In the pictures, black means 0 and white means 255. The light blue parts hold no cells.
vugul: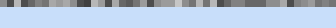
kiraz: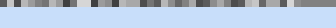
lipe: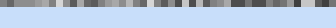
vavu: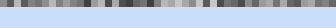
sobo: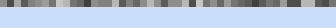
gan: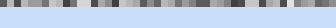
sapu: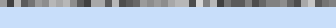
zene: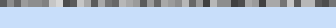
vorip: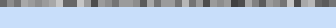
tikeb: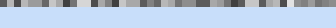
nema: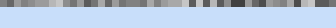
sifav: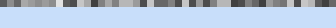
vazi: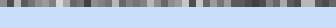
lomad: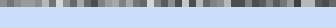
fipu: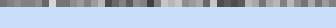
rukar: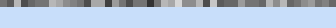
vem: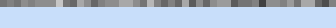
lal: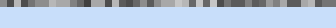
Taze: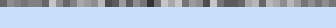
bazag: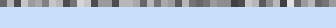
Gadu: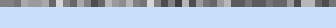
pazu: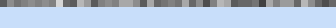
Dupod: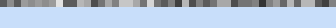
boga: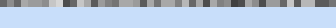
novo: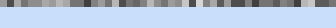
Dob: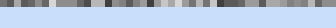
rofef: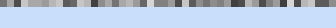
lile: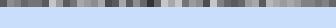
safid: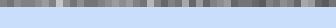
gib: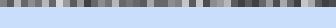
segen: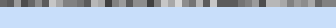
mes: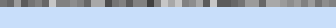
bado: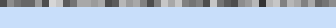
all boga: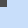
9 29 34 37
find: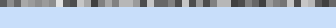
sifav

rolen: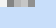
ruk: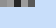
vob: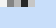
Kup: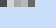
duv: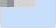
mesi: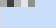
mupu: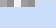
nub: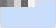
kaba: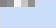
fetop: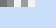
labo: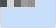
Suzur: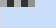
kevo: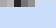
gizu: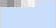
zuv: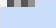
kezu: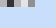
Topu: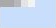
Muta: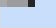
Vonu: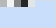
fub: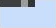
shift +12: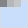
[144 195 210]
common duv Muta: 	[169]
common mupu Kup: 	[169]
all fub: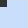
4
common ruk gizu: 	[144]
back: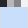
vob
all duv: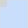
2 3 4

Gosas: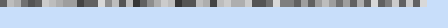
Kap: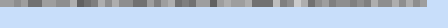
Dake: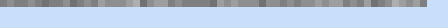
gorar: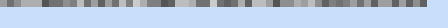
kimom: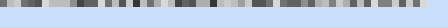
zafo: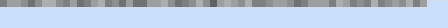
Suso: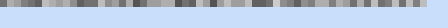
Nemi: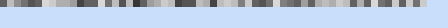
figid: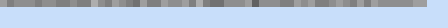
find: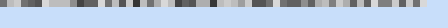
kimom
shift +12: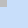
[201]
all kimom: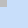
1 7 8 9 16 20 24 31 33 46 51
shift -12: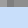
[146 115 130 130]
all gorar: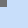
1 7 8 12 16 28 29 31 33 48 51
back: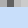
Nemi

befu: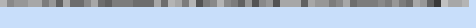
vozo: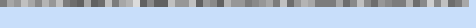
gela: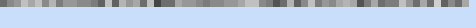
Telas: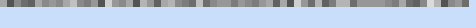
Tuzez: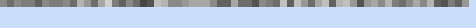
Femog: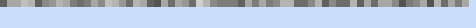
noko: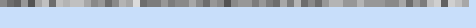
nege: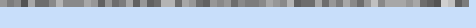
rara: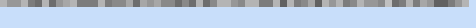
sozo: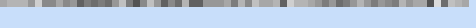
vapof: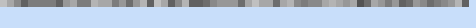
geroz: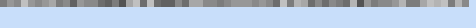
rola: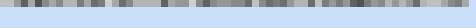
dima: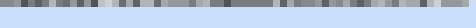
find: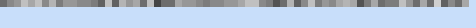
gela
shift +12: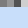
[136 163  95 219]
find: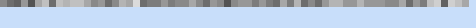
noko
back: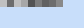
geroz
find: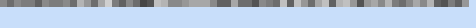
Tuzez
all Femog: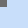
11 18 24 27 42 43 48 49 53 63

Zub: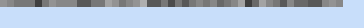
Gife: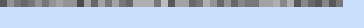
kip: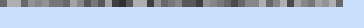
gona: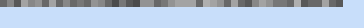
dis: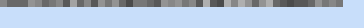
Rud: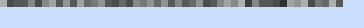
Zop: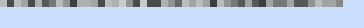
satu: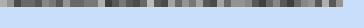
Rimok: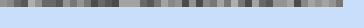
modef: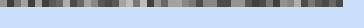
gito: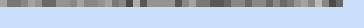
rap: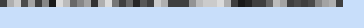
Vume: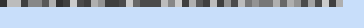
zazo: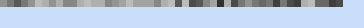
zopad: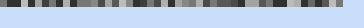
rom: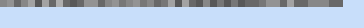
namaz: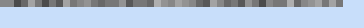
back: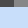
modef
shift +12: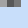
[175 100 131]
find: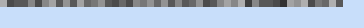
Rud

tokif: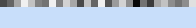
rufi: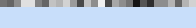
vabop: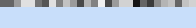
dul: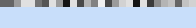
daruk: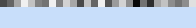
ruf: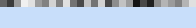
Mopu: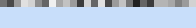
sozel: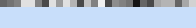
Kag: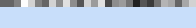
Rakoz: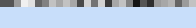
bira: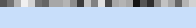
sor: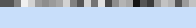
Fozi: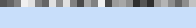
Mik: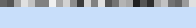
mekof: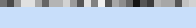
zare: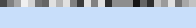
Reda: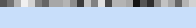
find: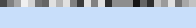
zare
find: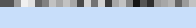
Rakoz
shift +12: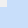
[252]
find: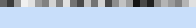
ruf
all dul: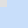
3 4 7 10 18 20
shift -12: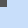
[73]

